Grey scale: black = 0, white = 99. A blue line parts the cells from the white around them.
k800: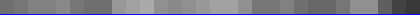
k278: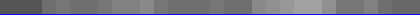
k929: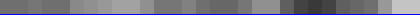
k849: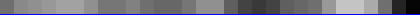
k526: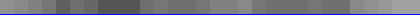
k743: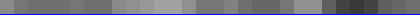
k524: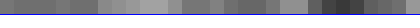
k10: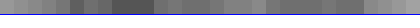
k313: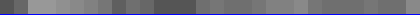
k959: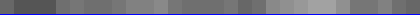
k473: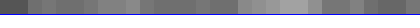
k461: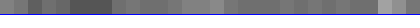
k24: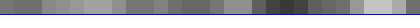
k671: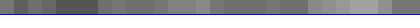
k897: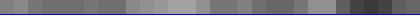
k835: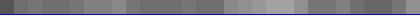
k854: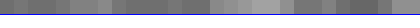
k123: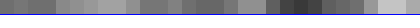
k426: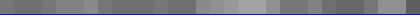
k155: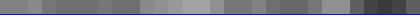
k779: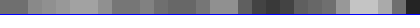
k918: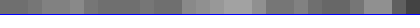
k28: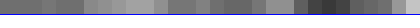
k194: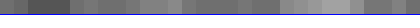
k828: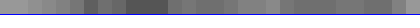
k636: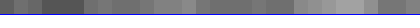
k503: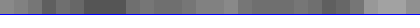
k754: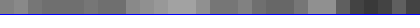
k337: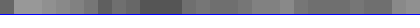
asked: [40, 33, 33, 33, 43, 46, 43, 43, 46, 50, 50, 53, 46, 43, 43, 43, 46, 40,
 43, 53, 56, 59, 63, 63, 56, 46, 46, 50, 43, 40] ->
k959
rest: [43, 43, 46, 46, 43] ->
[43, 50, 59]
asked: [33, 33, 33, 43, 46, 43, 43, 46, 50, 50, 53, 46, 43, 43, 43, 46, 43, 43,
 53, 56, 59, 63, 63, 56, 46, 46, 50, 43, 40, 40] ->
k278
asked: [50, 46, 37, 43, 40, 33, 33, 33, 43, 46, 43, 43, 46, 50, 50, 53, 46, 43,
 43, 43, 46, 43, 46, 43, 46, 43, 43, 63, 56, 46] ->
k461
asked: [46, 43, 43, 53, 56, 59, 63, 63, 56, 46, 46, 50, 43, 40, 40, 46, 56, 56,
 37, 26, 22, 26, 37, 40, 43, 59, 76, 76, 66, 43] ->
k24
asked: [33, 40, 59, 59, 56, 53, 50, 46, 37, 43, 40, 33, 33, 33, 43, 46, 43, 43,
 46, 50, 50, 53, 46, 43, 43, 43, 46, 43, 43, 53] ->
k313

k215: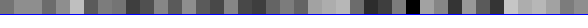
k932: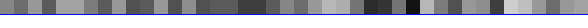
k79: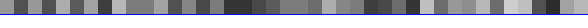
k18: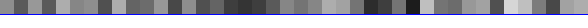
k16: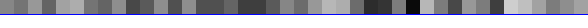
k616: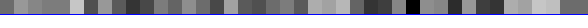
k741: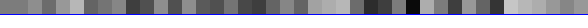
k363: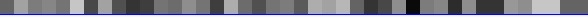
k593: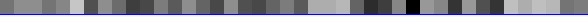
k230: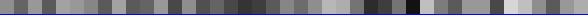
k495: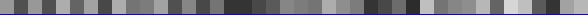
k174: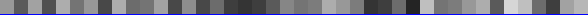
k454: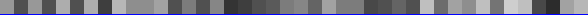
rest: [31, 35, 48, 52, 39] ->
[63, 48, 48, 28, 31, 39, 31, 74, 42, 63, 55, 74, 45, 80, 74, 28, 17, 63,
 71]
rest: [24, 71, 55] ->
[55, 63, 31, 48, 31, 52, 20, 24, 31, 35, 48, 52, 39, 63, 48, 48, 28, 31,
 39, 31, 74, 42, 63, 55, 74, 45, 80, 74, 28, 17, 63, 71]

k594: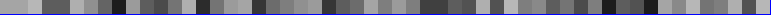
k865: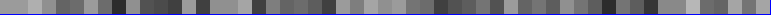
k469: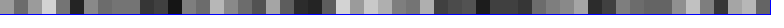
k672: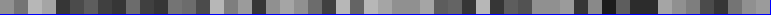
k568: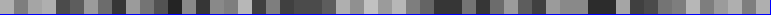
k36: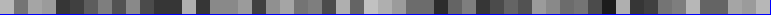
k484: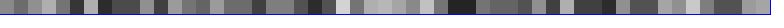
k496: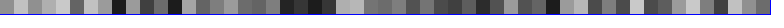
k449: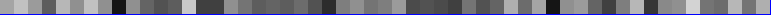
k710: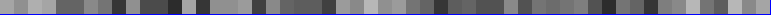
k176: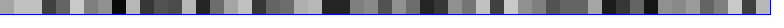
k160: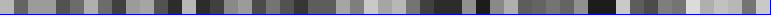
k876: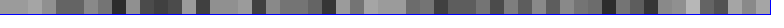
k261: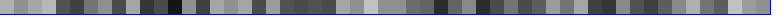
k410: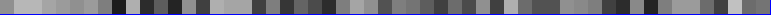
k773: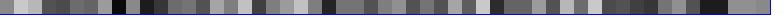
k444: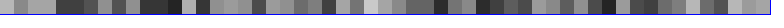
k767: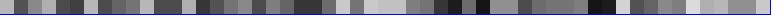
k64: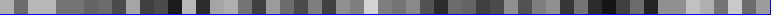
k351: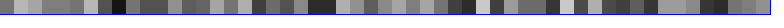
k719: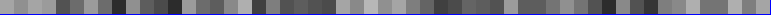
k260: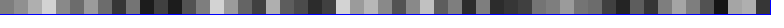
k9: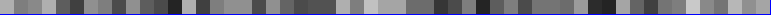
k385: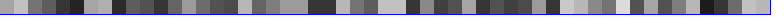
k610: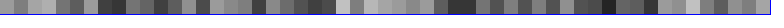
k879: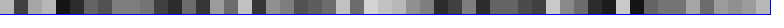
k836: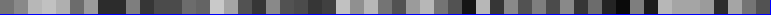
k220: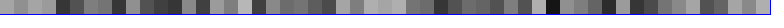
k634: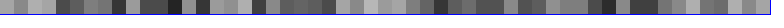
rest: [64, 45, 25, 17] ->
[78, 25, 60, 42, 42, 21, 78, 29, 68, 29, 25, 36, 21, 60, 60, 53, 21, 17,
 45, 49, 56]
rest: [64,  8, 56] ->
[60, 39, 25, 49, 71, 21, 53, 56, 82, 45, 42, 71, 45, 68]
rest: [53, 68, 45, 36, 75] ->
[60, 56]
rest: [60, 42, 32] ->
[29, 71, 39, 49, 60, 60, 21, 21, 71, 45, 36, 75, 75, 21, 53, 25, 32, 64,
 21, 32, 25, 29, 60, 21, 78, 71, 53, 45, 85, 32, 64, 32, 49, 71, 11, 21,
 42, 75, 71]
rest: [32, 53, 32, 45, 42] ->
[45, 49, 32, 17, 45, 39, 21, 49, 53, 71, 45, 36, 71, 53, 64]
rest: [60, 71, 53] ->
[32, 53, 75, 36, 49, 17, 49, 17, 21, 25, 45, 49, 60, 45, 42, 25, 14, 36,
 21, 49, 64, 49, 32,  8, 64, 68, 21]
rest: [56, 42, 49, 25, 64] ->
[45, 78, 64, 53, 39, 39, 17, 45, 53, 17, 25, 36, 29, 60, 53, 36, 56, 29,
 14, 60, 29, 25, 42, 49, 71, 42, 32, 71, 60, 64]

